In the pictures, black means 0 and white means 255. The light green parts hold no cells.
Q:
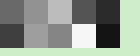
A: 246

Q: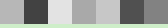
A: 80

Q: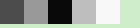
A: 190

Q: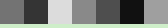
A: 17

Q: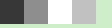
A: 255

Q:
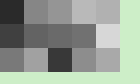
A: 141
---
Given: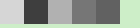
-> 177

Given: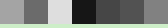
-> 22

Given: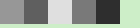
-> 223

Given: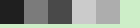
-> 73

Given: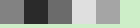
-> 107

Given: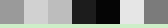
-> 28

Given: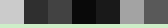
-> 9

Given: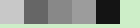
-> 136

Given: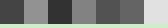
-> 130

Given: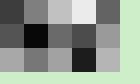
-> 106
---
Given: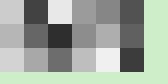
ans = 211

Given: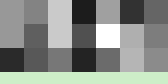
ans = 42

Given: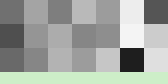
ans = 105

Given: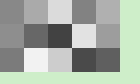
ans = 123

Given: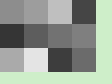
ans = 170

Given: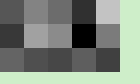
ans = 100

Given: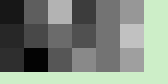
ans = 46

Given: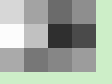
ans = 170

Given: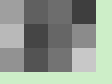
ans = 146

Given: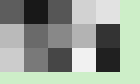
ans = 204
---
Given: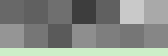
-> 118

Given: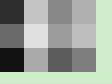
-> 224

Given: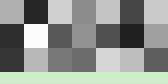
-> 251

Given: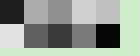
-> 97

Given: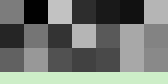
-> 117

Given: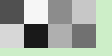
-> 25

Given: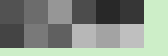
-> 121
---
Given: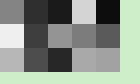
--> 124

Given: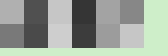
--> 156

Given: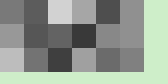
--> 136

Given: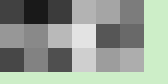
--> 86

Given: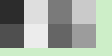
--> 101

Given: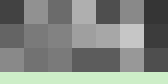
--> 198

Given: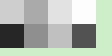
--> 192

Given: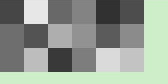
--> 91
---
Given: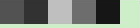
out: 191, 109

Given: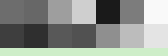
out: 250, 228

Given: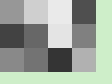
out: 235, 227

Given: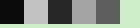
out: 194, 164

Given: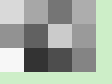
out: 247, 217

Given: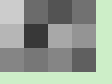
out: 204, 182
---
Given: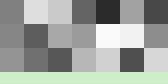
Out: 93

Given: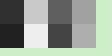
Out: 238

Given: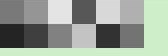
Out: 63

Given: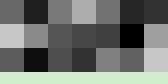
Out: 137

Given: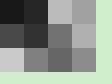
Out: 50

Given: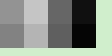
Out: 181

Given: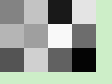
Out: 159

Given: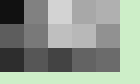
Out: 121

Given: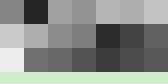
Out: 174
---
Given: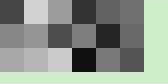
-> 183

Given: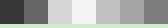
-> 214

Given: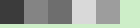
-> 59

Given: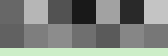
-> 140

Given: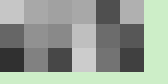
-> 129

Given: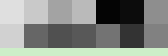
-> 80
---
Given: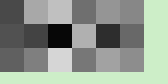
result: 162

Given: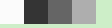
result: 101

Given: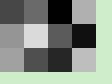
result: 38

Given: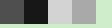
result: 211

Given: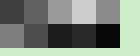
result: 41

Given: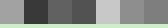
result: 141

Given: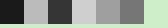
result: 159
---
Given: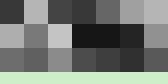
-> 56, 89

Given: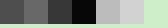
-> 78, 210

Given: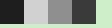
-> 30, 58

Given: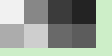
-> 241, 92

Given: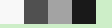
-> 248, 25

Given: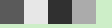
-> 90, 171

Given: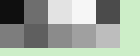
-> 15, 189
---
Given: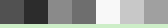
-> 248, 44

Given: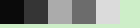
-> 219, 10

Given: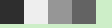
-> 238, 46

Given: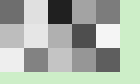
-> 245, 32

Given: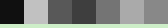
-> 193, 16

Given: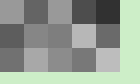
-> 189, 49

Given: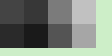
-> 193, 26

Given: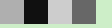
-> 205, 16
